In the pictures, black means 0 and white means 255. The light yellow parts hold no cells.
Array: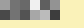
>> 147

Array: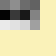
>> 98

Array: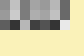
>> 105

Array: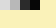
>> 6

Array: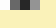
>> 148

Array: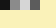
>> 92
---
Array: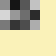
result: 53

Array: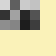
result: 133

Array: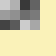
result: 90

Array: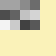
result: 203

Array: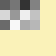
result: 248

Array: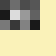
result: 56

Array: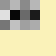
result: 193

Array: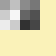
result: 204
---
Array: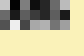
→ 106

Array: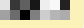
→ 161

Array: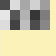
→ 230

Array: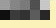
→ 15

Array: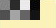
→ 80

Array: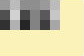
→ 80

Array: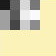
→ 160

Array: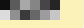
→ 220

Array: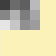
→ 134
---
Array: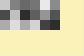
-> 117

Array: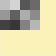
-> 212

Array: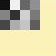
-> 240

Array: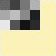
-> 64

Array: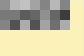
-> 132

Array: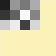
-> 151
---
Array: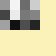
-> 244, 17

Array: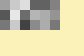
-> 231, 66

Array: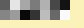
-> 250, 9

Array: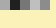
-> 191, 32

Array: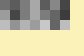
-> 200, 60

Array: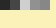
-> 207, 40

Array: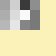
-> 249, 58

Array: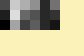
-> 221, 1
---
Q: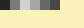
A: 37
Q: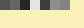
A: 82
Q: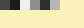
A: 69
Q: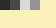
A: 43
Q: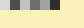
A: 217
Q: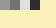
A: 150
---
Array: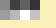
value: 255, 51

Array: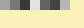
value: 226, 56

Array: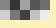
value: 236, 53

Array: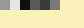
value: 229, 14

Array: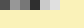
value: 224, 47

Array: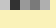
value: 197, 50

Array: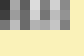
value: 220, 51

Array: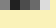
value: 220, 33
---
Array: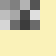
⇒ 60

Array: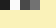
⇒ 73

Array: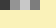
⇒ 200

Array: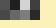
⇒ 125

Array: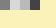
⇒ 186

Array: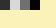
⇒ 112
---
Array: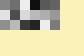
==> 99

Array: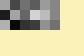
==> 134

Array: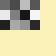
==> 86

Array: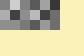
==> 55

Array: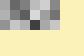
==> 136

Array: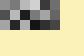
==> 111
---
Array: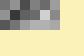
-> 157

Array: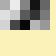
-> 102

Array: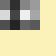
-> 155

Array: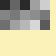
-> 206

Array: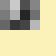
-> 133

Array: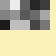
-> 60

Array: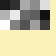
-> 222
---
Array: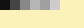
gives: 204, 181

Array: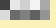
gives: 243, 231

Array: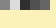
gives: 220, 132

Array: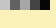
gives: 197, 166

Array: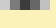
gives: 203, 192

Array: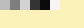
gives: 245, 210

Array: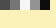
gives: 246, 147

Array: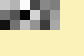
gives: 251, 212

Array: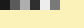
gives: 237, 174
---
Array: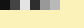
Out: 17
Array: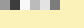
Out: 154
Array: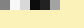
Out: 130
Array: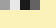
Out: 159
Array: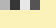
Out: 181
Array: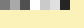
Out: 122
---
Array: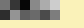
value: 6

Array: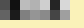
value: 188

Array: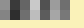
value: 101

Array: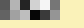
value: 36

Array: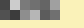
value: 122

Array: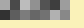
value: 188

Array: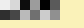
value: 13
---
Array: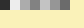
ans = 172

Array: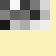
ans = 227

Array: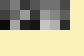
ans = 165

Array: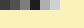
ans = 126

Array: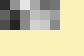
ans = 200

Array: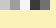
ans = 157

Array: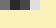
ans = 71

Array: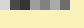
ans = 158

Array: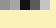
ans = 146
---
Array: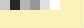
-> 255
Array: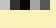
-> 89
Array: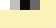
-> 105
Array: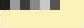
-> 84
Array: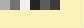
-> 60
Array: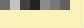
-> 97
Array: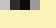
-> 154
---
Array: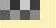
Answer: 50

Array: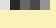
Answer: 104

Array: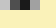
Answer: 79

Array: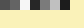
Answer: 123

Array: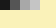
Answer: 85

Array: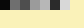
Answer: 183

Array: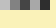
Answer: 69
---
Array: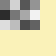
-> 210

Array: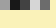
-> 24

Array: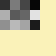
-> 123

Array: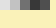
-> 194

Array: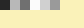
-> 184

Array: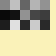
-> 192

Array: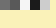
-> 89

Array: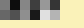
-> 13

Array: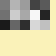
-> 180

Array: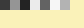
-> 149
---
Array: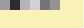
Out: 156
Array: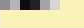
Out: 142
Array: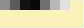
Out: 142
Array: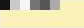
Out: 20
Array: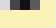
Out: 217
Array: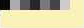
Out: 9
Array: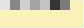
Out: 228
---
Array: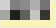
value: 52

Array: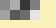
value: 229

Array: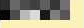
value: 85

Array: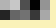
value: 168

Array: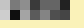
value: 69

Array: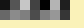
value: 54

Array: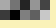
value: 200

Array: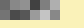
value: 136

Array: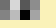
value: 164

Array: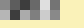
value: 137
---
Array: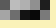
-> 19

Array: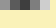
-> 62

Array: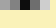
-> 13

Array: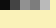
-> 145

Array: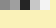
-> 37

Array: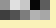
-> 125
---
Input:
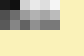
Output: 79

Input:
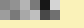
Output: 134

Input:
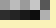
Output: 155

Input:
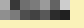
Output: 172

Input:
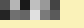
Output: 80

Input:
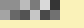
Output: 143

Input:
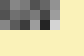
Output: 82

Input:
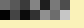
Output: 109

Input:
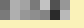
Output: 110
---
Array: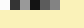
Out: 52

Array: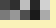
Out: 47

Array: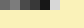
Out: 124

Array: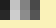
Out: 194

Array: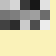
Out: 214

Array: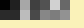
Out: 32

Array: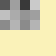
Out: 159

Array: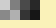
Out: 127
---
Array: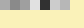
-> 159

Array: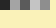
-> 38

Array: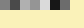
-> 176

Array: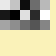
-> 164

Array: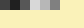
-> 32

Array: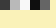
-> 58

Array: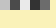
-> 194

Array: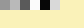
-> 185

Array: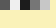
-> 88

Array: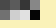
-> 135
